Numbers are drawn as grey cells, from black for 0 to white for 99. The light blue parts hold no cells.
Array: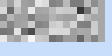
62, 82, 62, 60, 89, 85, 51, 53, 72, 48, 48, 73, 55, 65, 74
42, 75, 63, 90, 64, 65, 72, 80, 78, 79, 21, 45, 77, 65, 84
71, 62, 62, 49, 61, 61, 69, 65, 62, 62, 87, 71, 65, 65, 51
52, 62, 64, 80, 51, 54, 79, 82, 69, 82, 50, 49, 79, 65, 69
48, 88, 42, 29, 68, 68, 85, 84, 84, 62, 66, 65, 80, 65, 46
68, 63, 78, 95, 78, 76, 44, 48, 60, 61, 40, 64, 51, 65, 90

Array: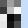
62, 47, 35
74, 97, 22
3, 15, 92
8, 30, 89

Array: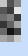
32, 52, 76
23, 89, 33
50, 23, 43
38, 65, 21
8, 24, 41
57, 78, 64

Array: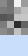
44, 94, 60, 53
45, 64, 74, 47
36, 76, 77, 33
71, 18, 39, 48
48, 75, 55, 54

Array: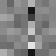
40, 58, 53, 70, 50, 46, 53, 53
49, 53, 52, 8, 54, 55, 51, 53
60, 42, 45, 24, 51, 48, 51, 64
49, 40, 45, 67, 47, 40, 53, 52
60, 57, 49, 78, 45, 54, 59, 54
52, 50, 58, 41, 59, 49, 49, 47
42, 54, 51, 88, 63, 46, 41, 43
57, 42, 39, 8, 44, 44, 52, 68

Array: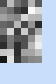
73, 44, 33, 70, 35, 30
43, 26, 18, 97, 85, 52
56, 52, 83, 71, 70, 63
36, 71, 27, 58, 16, 40
84, 23, 79, 33, 65, 47
47, 33, 31, 56, 87, 25
46, 18, 32, 71, 92, 17
80, 17, 63, 64, 74, 77
87, 21, 45, 52, 54, 9

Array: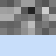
34, 46, 61, 61, 39, 33, 47, 39
61, 68, 33, 13, 44, 80, 37, 62
67, 46, 43, 48, 32, 56, 67, 67
38, 40, 58, 73, 42, 47, 38, 40
41, 46, 55, 64, 46, 35, 46, 48

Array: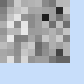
55, 79, 67, 69, 71, 53, 47, 71, 72, 42
69, 75, 80, 64, 65, 62, 61, 16, 78, 50
76, 88, 57, 54, 60, 11, 61, 45, 60, 55
89, 54, 89, 54, 61, 72, 43, 74, 43, 68
72, 71, 90, 60, 61, 63, 69, 60, 76, 58
90, 49, 50, 64, 53, 77, 68, 79, 50, 64
67, 54, 71, 78, 41, 53, 68, 62, 69, 73
62, 55, 77, 71, 43, 55, 63, 26, 69, 65
86, 58, 83, 57, 61, 61, 46, 39, 39, 66
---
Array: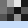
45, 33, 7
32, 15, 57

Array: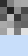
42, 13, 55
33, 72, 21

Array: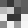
72, 79, 28
92, 20, 21

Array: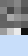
52, 28, 46
38, 66, 58

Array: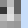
21, 83, 38
74, 87, 67

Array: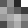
67, 49, 37
59, 66, 75
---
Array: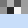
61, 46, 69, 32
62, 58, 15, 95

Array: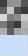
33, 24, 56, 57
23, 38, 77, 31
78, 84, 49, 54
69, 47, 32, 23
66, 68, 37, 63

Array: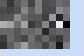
38, 36, 21, 35, 44, 26, 49, 29, 32, 42
47, 29, 27, 31, 52, 36, 49, 28, 29, 53
44, 32, 33, 54, 41, 34, 34, 24, 60, 14
2, 68, 63, 43, 63, 23, 31, 52, 20, 92
38, 40, 40, 33, 42, 40, 45, 16, 35, 40
38, 24, 41, 33, 27, 44, 31, 40, 29, 23
49, 19, 36, 47, 62, 41, 39, 27, 40, 9

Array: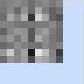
52, 48, 51, 54, 50, 43, 50, 53, 47
44, 46, 53, 42, 57, 41, 65, 48, 39
33, 43, 65, 53, 68, 20, 82, 65, 39
44, 51, 51, 46, 45, 46, 48, 48, 53
42, 39, 52, 58, 56, 35, 55, 61, 48
41, 51, 59, 47, 58, 34, 67, 55, 46
50, 41, 46, 55, 50, 45, 44, 53, 47
24, 59, 79, 52, 63, 11, 88, 73, 51
33, 42, 58, 53, 61, 30, 67, 63, 53

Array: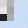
69, 83
64, 89
67, 14

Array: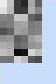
37, 92, 74, 23, 15, 65
52, 86, 72, 23, 23, 67
31, 52, 49, 77, 76, 38
50, 47, 49, 62, 64, 47
52, 32, 38, 62, 59, 49
68, 56, 58, 37, 41, 61
60, 67, 64, 40, 45, 57
73, 74, 70, 5, 8, 82
29, 46, 45, 82, 74, 35

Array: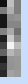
49, 6, 74
49, 48, 68
57, 9, 55
52, 9, 52
43, 51, 66
53, 12, 78
73, 26, 95
63, 39, 71
59, 10, 58
59, 20, 57
60, 16, 63
